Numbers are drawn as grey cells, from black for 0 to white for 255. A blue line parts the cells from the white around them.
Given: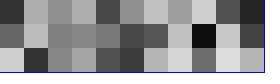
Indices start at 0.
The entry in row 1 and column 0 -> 101
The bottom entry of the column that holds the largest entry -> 221
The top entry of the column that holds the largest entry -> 80
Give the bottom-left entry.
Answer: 207
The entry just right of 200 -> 66
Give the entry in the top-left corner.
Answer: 51
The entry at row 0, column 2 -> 143
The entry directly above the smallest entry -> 207
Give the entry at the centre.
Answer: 72
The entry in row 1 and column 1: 187

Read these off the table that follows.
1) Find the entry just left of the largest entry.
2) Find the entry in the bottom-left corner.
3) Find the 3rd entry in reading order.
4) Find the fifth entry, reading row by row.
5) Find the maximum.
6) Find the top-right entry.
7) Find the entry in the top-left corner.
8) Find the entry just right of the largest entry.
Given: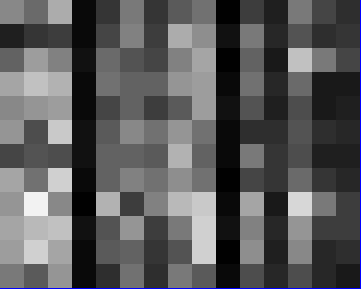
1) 149
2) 121
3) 172
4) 53
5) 242
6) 46
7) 136
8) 136

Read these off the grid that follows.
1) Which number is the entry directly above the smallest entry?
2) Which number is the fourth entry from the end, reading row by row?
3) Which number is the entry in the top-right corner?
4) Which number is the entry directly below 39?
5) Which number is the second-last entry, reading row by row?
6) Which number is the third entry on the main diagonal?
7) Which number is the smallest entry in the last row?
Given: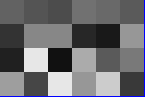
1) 135
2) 231
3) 90
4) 171
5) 204
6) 17
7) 57

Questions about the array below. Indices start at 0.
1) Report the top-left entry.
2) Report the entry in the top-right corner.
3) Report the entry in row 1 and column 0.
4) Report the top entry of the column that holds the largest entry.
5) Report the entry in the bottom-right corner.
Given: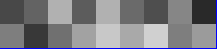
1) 72
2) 41
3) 126
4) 78
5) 155

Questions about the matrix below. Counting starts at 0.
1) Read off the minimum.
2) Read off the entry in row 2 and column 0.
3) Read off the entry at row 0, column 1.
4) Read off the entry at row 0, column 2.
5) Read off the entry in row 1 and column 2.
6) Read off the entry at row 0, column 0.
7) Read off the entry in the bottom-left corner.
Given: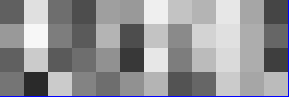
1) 42
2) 96
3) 224
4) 110
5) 125
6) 96
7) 117

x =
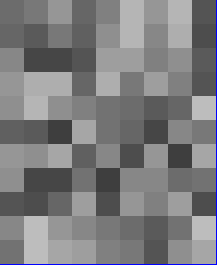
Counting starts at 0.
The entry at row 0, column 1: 120
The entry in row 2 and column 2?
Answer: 70
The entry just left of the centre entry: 166
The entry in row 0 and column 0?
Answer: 108
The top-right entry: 84
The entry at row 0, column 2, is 150
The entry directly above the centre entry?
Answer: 114
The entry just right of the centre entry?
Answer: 102
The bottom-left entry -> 114
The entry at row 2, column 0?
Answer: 135
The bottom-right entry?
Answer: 166

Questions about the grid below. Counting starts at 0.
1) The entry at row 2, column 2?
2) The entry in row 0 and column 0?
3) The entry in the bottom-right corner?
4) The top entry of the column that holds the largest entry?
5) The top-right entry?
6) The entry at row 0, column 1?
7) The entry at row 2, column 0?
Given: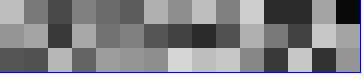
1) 183
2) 190
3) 149
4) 142
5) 9
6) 121
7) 86

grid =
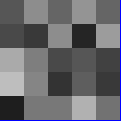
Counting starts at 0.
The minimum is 30
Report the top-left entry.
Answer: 86
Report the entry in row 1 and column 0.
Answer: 73
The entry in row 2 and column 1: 126
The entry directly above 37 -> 148
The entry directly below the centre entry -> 51
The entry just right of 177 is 114

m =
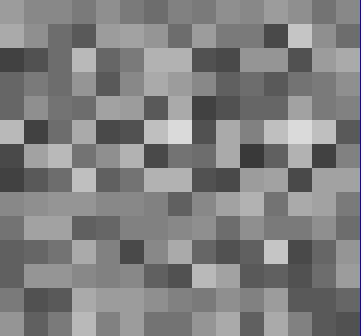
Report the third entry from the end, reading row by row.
129
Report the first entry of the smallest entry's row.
73
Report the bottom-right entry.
81
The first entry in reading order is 156
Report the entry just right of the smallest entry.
96
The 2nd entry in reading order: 136
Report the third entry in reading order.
136
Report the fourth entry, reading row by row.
122
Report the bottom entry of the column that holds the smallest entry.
96
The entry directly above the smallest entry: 129
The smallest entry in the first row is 109
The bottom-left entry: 149
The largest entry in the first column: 185
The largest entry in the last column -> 170
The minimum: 57
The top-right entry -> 136
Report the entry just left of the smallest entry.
170
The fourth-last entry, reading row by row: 170
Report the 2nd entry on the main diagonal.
143

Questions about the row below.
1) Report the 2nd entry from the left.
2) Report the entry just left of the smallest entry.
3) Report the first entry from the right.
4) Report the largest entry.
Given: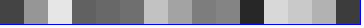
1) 150
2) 132
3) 60
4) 230
